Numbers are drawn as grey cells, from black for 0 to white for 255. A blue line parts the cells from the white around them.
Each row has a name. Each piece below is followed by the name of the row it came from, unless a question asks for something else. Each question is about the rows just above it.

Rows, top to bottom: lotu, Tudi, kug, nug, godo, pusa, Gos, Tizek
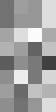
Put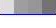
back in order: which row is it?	lotu
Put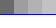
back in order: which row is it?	Gos
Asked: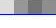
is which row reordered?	Tizek
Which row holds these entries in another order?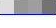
lotu
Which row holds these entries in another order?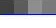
godo
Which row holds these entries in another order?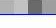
Gos
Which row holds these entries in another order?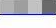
Gos

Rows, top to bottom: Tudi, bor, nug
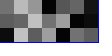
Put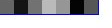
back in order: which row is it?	Tudi
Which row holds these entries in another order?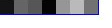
Tudi
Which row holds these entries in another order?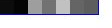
bor
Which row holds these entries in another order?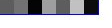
nug
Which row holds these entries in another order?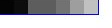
nug

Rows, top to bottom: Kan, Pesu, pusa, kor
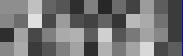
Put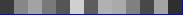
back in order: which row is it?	pusa
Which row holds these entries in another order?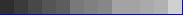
pusa

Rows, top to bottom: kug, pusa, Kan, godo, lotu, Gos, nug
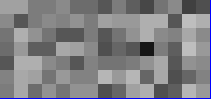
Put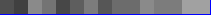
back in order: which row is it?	kug
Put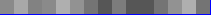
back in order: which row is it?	Kan

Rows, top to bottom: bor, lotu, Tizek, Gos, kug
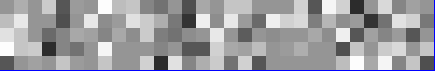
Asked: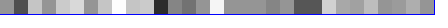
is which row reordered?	Gos
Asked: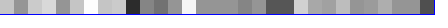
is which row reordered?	Gos
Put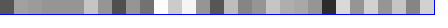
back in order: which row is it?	bor
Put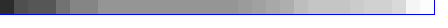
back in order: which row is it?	bor
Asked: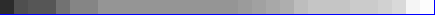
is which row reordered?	Gos

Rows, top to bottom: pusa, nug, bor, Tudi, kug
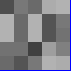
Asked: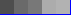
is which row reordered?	pusa
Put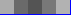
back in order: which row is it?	kug
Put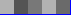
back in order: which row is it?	nug

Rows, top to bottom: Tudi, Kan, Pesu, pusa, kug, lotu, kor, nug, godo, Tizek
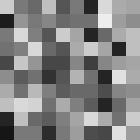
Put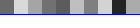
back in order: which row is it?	nug
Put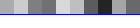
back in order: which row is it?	godo
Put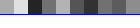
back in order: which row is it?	lotu
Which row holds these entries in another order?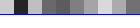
godo
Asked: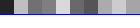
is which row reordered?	pusa
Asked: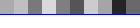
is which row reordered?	Pesu

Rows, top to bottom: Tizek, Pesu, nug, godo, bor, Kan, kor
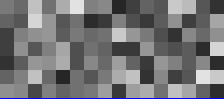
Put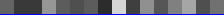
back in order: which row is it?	godo
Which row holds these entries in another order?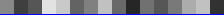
Kan
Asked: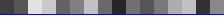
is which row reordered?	Kan

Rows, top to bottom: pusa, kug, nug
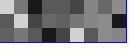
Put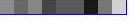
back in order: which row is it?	pusa
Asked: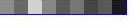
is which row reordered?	pusa
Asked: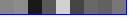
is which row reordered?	kug
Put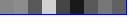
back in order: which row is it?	nug
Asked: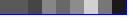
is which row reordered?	pusa

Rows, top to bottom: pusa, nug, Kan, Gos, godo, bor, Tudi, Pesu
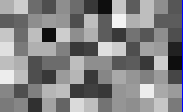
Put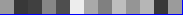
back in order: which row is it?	Tudi
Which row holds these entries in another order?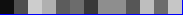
pusa
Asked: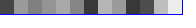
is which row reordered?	bor
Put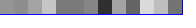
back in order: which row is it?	Pesu
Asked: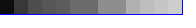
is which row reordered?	pusa
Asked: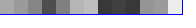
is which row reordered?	Tudi

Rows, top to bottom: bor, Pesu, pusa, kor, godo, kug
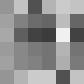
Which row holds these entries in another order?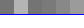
kor
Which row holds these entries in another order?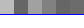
Pesu
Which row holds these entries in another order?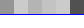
kug
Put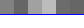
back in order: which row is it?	Pesu

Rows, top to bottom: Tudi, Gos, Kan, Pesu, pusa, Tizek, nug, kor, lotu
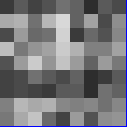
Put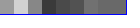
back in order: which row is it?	Kan
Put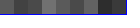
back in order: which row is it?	Tizek
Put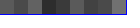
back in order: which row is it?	Tizek

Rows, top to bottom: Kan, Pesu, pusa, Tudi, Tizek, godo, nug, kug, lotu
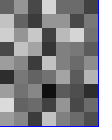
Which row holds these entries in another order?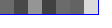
kug
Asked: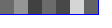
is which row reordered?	Kan

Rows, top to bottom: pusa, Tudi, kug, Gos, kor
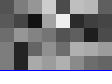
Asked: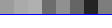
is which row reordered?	Gos
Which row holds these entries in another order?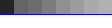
Gos
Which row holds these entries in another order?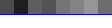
kug

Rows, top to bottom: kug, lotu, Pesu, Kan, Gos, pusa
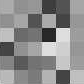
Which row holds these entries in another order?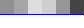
Kan
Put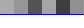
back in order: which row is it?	kug

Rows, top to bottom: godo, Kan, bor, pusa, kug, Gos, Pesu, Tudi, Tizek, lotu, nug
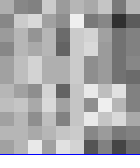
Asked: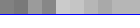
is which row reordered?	lotu
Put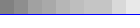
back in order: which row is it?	Tizek
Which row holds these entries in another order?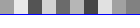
nug

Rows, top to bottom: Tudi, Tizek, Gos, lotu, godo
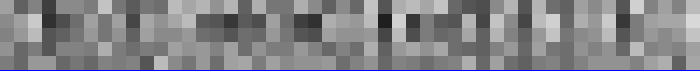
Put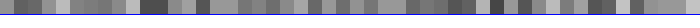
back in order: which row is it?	Gos
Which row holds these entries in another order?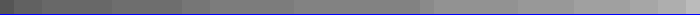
lotu

